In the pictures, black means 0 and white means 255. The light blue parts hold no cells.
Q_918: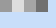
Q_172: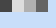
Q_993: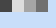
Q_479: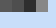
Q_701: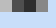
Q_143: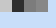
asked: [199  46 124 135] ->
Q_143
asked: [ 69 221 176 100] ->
Q_172
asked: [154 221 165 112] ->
Q_918

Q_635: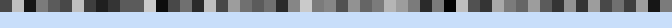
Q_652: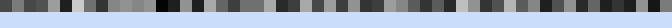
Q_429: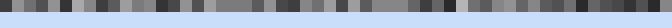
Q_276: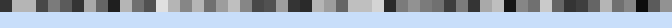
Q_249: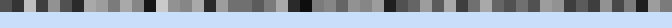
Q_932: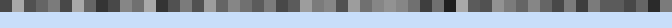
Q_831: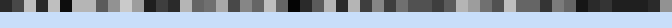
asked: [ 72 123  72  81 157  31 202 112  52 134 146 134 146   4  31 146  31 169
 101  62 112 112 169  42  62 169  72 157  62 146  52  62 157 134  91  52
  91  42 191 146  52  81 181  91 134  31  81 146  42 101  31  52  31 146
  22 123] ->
Q_652
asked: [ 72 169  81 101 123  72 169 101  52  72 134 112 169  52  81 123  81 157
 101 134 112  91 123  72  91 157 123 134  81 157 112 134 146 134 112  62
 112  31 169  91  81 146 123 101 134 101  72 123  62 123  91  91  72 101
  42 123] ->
Q_932
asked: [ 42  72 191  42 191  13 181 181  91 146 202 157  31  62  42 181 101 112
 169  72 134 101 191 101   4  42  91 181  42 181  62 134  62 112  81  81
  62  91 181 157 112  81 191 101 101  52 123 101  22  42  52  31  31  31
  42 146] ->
Q_831

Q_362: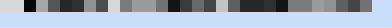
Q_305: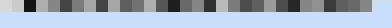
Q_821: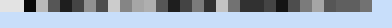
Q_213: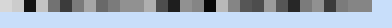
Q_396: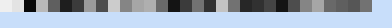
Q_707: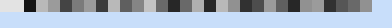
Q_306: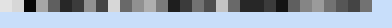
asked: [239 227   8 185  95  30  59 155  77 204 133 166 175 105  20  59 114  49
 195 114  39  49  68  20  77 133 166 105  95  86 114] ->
Q_396
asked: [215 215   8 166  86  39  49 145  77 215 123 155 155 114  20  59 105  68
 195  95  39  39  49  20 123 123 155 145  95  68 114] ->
Q_362
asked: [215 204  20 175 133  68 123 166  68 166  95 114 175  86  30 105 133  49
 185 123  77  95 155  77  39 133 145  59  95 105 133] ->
Q_305
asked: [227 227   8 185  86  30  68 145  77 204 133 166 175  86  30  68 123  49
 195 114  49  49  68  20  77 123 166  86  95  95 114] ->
Q_821

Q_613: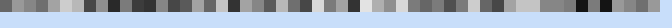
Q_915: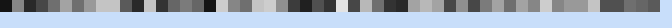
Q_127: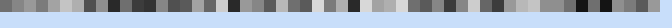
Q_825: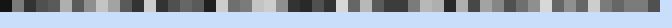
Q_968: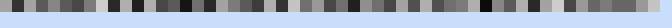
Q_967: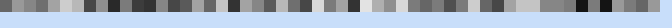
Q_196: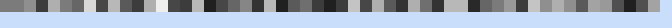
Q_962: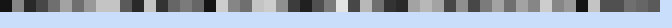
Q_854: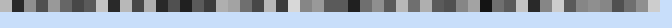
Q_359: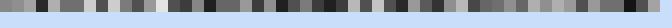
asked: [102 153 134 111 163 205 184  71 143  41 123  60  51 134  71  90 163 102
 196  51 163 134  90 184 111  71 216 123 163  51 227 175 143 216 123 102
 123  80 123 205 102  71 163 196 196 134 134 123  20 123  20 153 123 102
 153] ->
Q_967
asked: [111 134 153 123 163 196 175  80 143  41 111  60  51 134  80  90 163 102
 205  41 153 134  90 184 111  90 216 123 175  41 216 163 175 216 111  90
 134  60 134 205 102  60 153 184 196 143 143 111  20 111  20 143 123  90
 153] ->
Q_127
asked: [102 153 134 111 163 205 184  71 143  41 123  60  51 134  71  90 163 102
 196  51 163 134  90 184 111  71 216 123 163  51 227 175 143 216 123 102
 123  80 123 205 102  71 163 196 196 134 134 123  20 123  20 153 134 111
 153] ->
Q_613
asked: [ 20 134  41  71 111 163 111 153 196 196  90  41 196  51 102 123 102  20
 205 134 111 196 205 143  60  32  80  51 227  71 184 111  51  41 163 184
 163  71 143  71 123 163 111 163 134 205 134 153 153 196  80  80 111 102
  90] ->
Q_915

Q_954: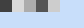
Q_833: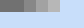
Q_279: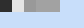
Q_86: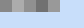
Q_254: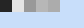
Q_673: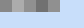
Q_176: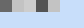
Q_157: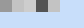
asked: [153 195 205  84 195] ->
Q_157
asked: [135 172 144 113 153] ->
Q_86
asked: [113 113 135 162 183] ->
Q_833
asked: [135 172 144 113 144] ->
Q_673
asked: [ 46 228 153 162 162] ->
Q_279
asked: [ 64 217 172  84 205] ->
Q_954

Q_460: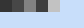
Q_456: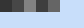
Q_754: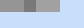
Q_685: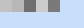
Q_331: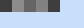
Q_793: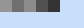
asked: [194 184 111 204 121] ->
Q_685
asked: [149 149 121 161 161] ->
Q_754
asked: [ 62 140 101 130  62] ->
Q_331

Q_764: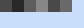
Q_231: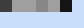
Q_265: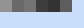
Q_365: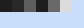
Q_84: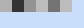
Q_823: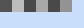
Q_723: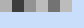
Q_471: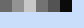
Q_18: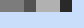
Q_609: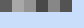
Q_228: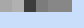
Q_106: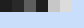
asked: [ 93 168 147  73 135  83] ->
Q_609
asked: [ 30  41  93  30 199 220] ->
Q_106
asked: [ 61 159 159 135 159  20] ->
Q_231
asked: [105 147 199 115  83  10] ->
Q_471
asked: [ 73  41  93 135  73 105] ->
Q_764

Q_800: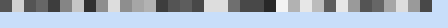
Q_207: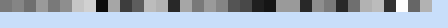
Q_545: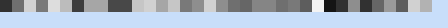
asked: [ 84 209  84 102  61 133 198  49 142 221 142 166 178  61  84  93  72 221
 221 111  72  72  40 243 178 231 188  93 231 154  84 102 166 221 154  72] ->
Q_800
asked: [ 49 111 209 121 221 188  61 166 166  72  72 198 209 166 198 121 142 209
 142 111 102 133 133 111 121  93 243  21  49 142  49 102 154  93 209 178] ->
Q_545
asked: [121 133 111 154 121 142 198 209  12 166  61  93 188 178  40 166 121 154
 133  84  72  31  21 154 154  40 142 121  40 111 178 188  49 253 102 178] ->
Q_207

